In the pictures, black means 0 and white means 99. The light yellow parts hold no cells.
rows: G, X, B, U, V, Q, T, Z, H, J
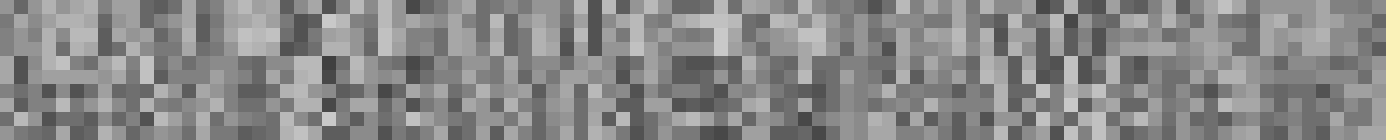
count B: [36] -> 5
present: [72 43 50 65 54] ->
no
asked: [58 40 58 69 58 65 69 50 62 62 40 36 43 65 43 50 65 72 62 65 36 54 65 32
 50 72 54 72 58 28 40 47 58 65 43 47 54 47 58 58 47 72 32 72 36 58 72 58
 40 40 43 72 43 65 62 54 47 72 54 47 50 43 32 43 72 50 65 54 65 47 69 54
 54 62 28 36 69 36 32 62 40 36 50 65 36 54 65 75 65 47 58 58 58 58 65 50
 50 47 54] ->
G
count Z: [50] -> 13
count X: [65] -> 13

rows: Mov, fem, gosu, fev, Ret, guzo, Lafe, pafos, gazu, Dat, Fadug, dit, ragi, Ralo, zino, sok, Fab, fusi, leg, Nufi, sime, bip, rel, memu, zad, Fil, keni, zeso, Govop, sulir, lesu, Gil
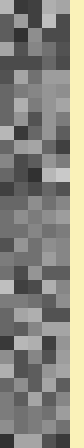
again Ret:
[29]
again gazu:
[58]

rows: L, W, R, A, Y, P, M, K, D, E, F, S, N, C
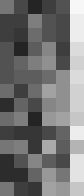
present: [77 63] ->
no
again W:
[24]
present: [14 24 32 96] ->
yes

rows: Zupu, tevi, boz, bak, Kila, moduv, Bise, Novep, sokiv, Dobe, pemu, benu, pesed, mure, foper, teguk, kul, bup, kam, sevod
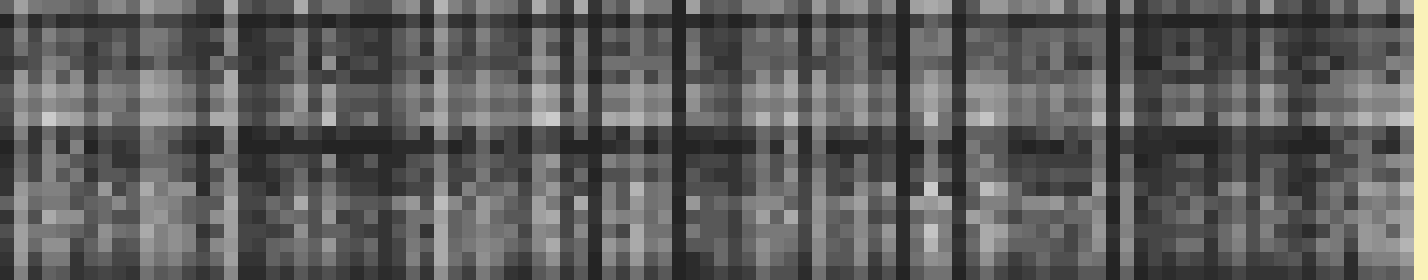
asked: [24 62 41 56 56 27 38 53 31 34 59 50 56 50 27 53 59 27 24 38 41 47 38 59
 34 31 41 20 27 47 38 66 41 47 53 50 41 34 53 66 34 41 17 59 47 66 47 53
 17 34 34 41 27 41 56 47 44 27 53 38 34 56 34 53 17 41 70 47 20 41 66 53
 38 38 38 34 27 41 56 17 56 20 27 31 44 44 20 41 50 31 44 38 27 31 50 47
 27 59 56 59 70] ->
bup
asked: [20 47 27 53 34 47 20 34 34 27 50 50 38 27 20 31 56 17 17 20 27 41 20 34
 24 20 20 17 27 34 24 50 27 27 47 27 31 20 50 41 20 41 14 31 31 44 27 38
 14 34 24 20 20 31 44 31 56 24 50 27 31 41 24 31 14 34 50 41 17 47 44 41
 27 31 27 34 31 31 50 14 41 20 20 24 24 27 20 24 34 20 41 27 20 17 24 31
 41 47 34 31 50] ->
pesed
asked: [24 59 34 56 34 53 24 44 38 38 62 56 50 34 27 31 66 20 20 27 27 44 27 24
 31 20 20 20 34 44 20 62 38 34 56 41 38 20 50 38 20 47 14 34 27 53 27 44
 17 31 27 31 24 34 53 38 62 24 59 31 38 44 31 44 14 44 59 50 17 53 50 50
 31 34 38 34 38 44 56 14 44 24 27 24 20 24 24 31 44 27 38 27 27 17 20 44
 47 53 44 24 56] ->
moduv
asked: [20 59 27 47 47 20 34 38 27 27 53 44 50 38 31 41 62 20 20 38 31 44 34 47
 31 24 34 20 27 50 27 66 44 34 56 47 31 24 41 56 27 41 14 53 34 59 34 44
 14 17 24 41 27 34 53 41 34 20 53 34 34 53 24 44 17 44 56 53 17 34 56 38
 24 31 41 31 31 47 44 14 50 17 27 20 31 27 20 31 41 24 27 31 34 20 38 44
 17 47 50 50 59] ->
kam
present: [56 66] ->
yes

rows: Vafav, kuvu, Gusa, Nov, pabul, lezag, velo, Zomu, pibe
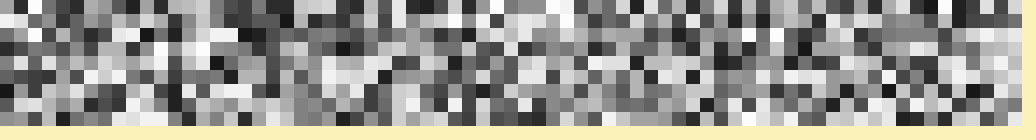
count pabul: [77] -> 1
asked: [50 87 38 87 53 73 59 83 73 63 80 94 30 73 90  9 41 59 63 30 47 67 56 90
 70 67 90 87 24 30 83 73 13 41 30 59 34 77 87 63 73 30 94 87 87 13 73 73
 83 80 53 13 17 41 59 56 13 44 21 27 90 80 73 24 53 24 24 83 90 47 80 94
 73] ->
pabul
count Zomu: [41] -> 6
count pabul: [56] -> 2
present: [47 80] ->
yes
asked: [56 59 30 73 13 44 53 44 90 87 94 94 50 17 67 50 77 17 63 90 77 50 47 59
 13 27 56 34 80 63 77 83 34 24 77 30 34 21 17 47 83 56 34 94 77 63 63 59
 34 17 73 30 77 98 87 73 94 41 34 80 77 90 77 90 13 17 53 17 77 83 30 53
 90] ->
pibe

